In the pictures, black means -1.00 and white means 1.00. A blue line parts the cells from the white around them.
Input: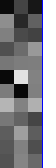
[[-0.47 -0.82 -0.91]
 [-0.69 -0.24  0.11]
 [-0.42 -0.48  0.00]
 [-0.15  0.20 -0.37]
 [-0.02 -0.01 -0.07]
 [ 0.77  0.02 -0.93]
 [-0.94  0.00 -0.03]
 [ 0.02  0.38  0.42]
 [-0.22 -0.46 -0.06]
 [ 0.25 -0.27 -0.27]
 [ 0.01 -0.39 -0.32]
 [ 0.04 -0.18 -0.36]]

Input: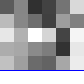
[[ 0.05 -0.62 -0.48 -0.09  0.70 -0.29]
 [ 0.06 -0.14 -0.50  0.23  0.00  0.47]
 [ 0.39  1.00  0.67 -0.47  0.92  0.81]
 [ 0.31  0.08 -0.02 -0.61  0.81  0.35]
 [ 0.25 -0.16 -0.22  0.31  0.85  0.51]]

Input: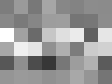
[[ 0.21 -0.06  0.30  0.06  0.03  0.10  0.09 -0.02]
 [-0.04  0.05  0.23  0.24 -0.08 -0.07  0.10  0.07]
 [ 0.26 -0.17  0.55  0.75  0.84 -0.25  0.80  1.00]
 [ 0.88  0.79  0.14  0.37 -0.03  0.59  0.64  0.31]
 [ 0.12 -0.40 -0.57 -0.07  0.23  0.39 -0.29 -0.32]
 [ 0.21  0.19  0.13  0.17  0.32  0.17 -0.08  0.17]]

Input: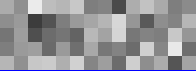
[[ 0.12  0.84  0.48  0.43  0.57 -0.01  0.03 -0.42  0.36  0.52  0.33 -0.01
   0.09  0.34]
 [ 0.21 -0.53 -0.35 -0.01  0.21  0.30  0.42  0.69  0.18 -0.30  0.11  0.03
   0.43  0.11]
 [ 0.24 -0.38 -0.15 -0.08 -0.22  0.44  0.28  0.67 -0.07  0.03 -0.01  0.57
   0.18 -0.08]
 [ 0.21  0.25 -0.17  0.21 -0.13  0.32 -0.07  0.03 -0.15  0.63  0.05  0.83
  -0.14 -0.01]
 [ 0.13  0.56  0.59  0.37  0.64  0.04  0.24 -0.15  0.62  0.11  0.35 -0.33
   0.29  0.43]]

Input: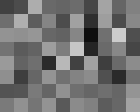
[[-0.40  0.36 -0.18 -0.21 -0.15 -0.45  0.29 -0.21  0.01 -0.49]
 [ 0.37 -0.27  0.04 -0.40  0.26 -0.63  0.24 -0.40  0.07 -0.14]
 [ 0.13  0.18 -0.19 -0.23  0.05 -0.89 -0.12  0.60 -0.38  0.15]
 [-0.29 -0.22  0.24 -0.02  0.55 -0.72 -0.17  0.07 -0.45 -0.10]
 [-0.22 -0.13 -0.66  0.44 -0.49  0.26 -0.51 -0.17  0.10  0.21]
 [-0.51 -0.20  0.16 -0.11  0.03  0.10 -0.37 -0.67 -0.13  0.12]
 [-0.33 -0.04 -0.21  0.14 -0.13 -0.20 -0.13 -0.20  0.16 -0.35]
 [ 0.14 -0.08  0.15 -0.30  0.09  0.01 -0.28 -0.19  0.28 -0.04]]

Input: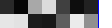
[[-0.95  0.32  0.72 -0.50 -0.90 -0.74 -0.68]
 [ 0.77 -0.78 -0.81 -0.26  0.84  0.13  0.80]]

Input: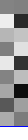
[[ 0.00  0.03]
 [-0.68  0.86]
 [ 0.53  0.43]
 [ 0.76 -0.01]
 [-0.61  0.82]
 [ 0.48  0.03]
 [-0.90  0.31]
 [ 0.25 -0.31]
 [-0.03  0.34]]
